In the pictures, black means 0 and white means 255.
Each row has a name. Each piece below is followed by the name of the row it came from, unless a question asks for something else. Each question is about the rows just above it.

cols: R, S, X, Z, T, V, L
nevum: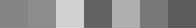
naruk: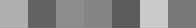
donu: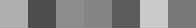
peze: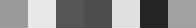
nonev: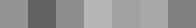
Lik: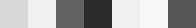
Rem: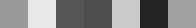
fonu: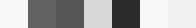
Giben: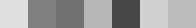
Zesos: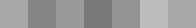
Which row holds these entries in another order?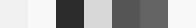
fonu
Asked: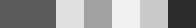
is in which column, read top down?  T
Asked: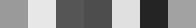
peze
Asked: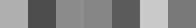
donu
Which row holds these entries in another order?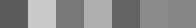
naruk
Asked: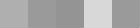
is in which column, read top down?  R

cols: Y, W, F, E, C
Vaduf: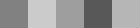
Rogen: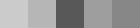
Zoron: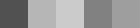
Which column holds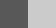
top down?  F
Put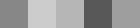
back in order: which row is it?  Rogen
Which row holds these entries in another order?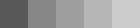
Rogen
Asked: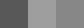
Rogen
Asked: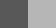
Vaduf
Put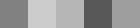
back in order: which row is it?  Vaduf

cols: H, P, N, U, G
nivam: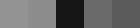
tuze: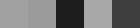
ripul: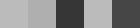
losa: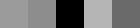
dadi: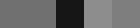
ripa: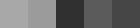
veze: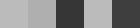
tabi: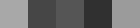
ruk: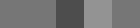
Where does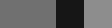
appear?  dadi
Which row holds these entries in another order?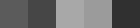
ripa

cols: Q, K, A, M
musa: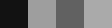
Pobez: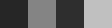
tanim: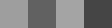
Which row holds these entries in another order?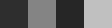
Pobez
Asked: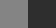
Pobez
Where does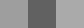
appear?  musa

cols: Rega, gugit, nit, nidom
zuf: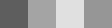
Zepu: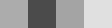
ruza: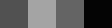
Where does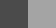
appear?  Zepu
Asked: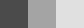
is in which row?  Zepu
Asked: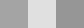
zuf

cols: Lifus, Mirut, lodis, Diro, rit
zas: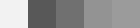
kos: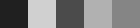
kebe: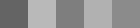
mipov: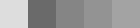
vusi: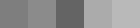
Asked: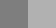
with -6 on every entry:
[120 171]
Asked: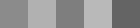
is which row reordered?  kebe

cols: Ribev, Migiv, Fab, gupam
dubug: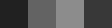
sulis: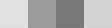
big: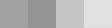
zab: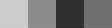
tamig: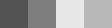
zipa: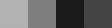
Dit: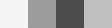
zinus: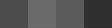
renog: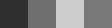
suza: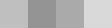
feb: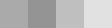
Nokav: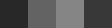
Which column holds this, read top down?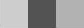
Ribev
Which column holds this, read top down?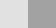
Ribev
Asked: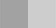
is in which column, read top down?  Ribev

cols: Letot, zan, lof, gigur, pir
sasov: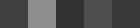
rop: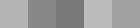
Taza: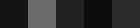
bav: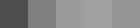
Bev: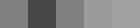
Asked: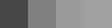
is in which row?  Bev
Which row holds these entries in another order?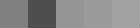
bav

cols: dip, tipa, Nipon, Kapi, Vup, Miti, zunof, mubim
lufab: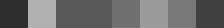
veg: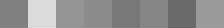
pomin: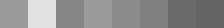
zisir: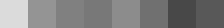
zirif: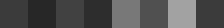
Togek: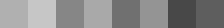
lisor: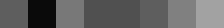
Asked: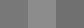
zisir
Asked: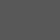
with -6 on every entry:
[82 82]
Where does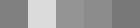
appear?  veg

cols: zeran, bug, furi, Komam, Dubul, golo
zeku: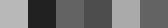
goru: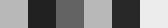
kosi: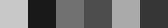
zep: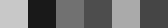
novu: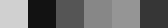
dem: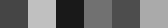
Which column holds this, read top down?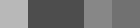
Komam
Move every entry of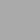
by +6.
[176]
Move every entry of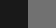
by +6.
[ 31 119]
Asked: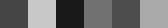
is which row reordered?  zep
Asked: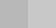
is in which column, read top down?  zeran
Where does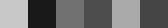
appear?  zep
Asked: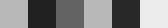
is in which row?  goru

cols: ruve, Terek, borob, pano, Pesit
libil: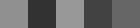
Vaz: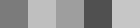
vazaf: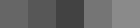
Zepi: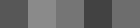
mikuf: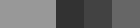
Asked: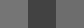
Zepi
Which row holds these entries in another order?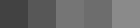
Zepi
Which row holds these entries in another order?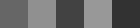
libil
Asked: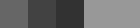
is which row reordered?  mikuf
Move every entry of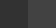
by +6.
[56 72]
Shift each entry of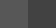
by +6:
[93 72]

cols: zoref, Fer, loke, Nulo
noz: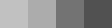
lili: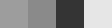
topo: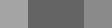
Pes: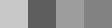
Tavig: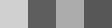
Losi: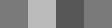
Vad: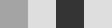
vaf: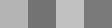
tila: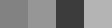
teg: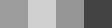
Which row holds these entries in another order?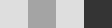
Vad
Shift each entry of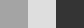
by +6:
[170 228  58]
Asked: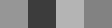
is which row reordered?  tila
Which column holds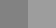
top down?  zoref

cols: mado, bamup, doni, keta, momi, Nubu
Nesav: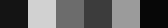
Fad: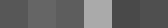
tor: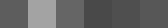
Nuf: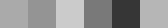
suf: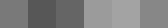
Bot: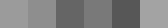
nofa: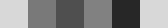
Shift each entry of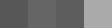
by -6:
[ 81  95  87 164]
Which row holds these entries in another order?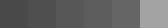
tor
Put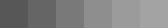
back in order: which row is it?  Bot
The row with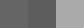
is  Fad
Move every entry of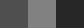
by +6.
[ 85 135  45]
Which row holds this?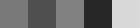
nofa

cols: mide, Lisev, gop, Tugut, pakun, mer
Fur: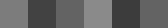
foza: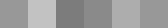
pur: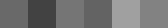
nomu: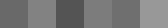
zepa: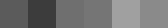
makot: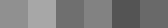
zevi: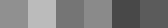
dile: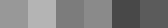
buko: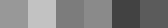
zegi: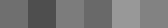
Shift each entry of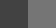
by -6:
[ 60 111]
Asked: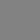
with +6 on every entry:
[136]
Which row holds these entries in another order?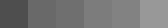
zegi
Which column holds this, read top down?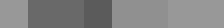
mide
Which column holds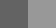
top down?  mer
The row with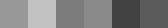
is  buko
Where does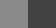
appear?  buko

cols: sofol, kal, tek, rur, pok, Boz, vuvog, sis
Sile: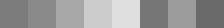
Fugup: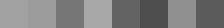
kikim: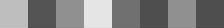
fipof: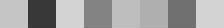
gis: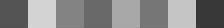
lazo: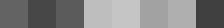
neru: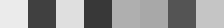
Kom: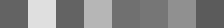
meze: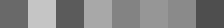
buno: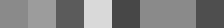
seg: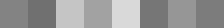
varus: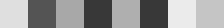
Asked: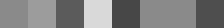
buno
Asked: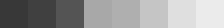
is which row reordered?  neru
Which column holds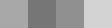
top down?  tek

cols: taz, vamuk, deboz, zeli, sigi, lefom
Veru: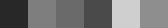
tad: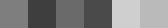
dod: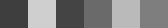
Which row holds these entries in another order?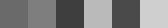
tad
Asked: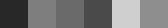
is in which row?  Veru
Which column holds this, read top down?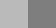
lefom
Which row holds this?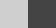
dod
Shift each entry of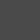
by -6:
[68]
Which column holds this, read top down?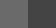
deboz

